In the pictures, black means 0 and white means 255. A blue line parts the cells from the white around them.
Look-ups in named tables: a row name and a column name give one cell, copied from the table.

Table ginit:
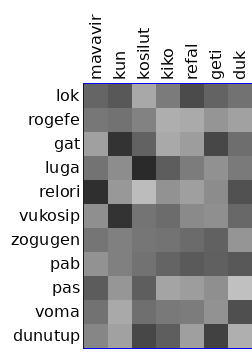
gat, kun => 51
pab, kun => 128
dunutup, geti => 65
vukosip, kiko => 108
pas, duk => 192
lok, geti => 99
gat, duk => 110
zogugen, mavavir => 117
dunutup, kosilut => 71
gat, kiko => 169
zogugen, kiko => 115
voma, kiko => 121
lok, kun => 88
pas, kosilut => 94
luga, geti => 145
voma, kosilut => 111
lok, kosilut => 168
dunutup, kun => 161
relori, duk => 81

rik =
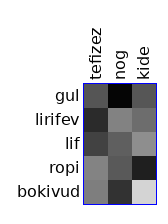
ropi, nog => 89
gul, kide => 86
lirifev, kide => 109
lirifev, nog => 130
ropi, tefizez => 131
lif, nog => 95
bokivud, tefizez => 126
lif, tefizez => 66
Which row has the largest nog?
lirifev

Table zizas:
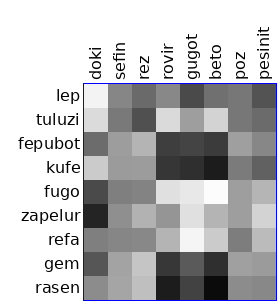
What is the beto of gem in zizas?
47
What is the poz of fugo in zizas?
158
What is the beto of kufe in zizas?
28
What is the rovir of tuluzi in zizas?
218
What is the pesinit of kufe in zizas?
97
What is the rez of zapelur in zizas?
178
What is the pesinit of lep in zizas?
83

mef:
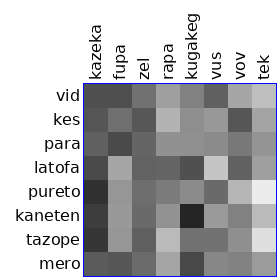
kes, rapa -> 179
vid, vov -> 166
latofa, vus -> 197
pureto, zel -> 110
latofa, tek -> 159
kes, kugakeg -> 142
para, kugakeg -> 144
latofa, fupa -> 166
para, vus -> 139
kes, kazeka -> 85
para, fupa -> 74
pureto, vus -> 106
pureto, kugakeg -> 139
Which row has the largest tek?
pureto

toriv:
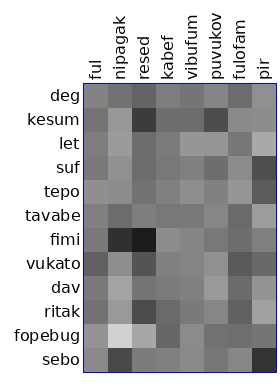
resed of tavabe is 126
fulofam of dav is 107
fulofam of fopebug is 111
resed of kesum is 60
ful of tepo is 143
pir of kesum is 141
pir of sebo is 51
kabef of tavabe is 120
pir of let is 169
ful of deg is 131
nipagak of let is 155
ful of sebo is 137
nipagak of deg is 114
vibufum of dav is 128
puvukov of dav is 153
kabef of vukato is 128

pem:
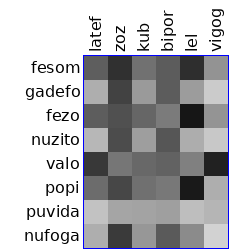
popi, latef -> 108
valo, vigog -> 33
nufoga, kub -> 151
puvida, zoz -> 165
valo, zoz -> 118
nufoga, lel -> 139
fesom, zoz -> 48
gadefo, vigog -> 203
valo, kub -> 104
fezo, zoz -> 80
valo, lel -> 128
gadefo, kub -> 154
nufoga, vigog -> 210
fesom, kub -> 113
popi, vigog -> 174
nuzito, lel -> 173
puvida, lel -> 190
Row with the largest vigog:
nufoga

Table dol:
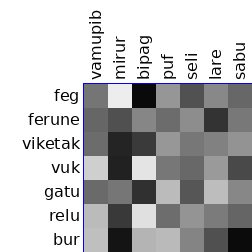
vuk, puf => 119
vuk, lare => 154
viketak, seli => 119
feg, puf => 150
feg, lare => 136
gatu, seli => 86
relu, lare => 123
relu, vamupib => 187
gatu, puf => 187
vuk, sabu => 73
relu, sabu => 101
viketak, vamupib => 108
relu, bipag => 224
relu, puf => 109
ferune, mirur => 80
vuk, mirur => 33
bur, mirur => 20

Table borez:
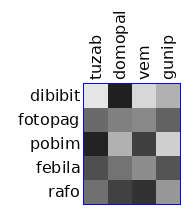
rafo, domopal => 65
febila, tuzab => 79
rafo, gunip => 151
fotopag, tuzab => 106
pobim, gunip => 207
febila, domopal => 115
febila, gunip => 84
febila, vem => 141
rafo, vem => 50
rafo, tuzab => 112
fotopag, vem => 136
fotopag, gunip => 98
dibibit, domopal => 32
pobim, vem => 64
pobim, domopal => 177
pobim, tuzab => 35
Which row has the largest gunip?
pobim

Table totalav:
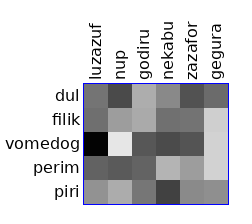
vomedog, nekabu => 75
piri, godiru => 118
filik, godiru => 170
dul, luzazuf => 116
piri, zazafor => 138
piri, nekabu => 65
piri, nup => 172
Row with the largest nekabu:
perim

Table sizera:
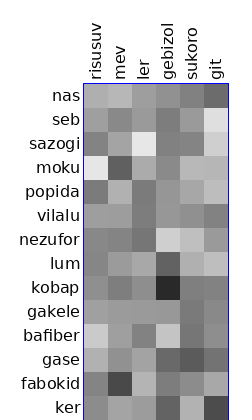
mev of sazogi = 164
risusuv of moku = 230
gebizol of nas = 145
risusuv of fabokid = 132
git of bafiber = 142
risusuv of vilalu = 158
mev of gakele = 155
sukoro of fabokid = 140
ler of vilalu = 125
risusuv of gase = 177
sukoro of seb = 154
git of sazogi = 207
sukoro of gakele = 122
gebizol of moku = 138
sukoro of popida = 167
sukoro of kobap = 127
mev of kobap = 126
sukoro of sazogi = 132
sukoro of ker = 178

